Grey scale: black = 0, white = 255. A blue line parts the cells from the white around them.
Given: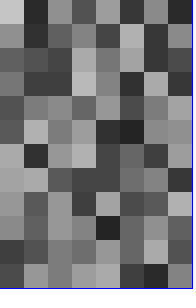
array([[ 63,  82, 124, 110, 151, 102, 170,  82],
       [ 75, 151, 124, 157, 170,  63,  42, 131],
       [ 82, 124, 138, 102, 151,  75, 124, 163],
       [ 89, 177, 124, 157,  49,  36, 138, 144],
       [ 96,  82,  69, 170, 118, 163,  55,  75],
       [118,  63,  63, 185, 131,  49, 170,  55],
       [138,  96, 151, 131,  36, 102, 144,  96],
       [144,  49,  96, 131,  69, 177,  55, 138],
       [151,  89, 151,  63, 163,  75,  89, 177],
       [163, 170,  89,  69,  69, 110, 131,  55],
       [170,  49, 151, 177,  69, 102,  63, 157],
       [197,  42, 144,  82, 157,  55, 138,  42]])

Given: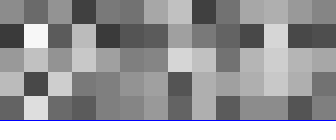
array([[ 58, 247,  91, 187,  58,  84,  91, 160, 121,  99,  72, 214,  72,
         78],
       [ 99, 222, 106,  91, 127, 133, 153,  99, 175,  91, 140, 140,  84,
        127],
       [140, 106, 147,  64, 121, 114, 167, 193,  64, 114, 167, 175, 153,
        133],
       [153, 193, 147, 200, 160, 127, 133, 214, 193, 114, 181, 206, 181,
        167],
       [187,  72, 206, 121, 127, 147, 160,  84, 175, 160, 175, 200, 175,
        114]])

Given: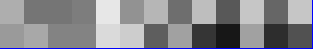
array([[154, 168, 131, 131, 218, 205,  94, 161,  53,  23, 161,  45,  81],
       [174, 117, 117, 125, 231, 146, 182, 110, 190,  88, 198, 102, 198]])

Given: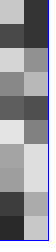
array([[ 41, 200],
       [ 60, 171],
       [ 73,  53],
       [ 93,  79],
       [136, 185],
       [158, 221],
       [164, 221],
       [200,  53],
       [214, 144],
       [228, 129]])

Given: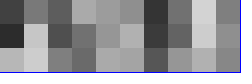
array([[ 44, 198,  79, 113, 150, 177,  59,  99, 205, 143],
       [ 65, 121,  93, 170, 156, 143,  52, 113, 211, 127],
       [183, 205, 127, 106, 170, 164,  86, 150, 177, 135]])

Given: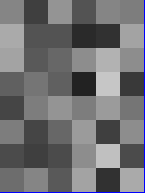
array([[ 69, 125, 148, 125, 155, 117],
       [ 75,  63,  75, 141, 192,  75],
       [ 96, 117,  96,  34, 198,  57],
       [109, 133,  89, 163,  49, 170],
       [125,  69, 103, 155,  63, 141],
       [133,  63, 148,  83, 133, 125],
       [163,  89, 103, 141, 178, 141],
       [170,  83,  83,  42,  49, 163]])

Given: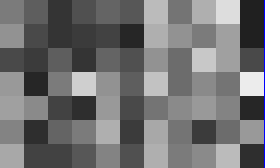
array([[ 73,  59,  94,  52, 100,  80, 146, 108, 200, 160,  73],
       [123,  94,  52,  80, 100,  87, 187, 116, 175, 221,  32],
       [131,  46, 100, 123, 175,  59, 168, 116,  59, 108, 153],
       [146,  73,  52,  59,  66,  38, 175, 146, 123, 160,  32],
       [153,  38, 123, 207, 146,  94, 194, 108, 138, 116, 236],
       [160, 138,  66,  46, 153,  73, 116, 138, 153, 131,  38],
       [168,  66,  66,  87, 131,  80, 175, 123, 138, 187,  46]])

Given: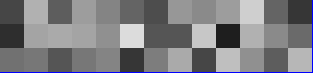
array([[ 46, 164, 170, 164, 144, 220,  85,  85, 199,  30, 177, 138, 106],
       [ 70, 177,  93, 157, 132, 100,  77, 151, 138, 157, 207, 100,  54],
       [113, 119,  85, 119, 132,  54, 125, 170,  70, 191, 144,  93, 183]])

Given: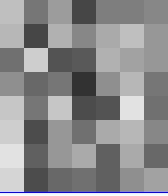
array([[111, 206,  83,  89, 176, 162, 150],
       [142, 103, 118,  50, 142, 184, 118],
       [184,  69, 176, 134, 170, 192, 150],
       [192, 118, 156,  69, 126, 126, 134],
       [198, 118, 198,  76,  83, 225, 111],
       [206,  76, 150, 111, 170, 184, 134],
       [212,  76, 103, 111,  96, 142, 162],
       [225,  96, 150, 170,  96, 170, 103]])
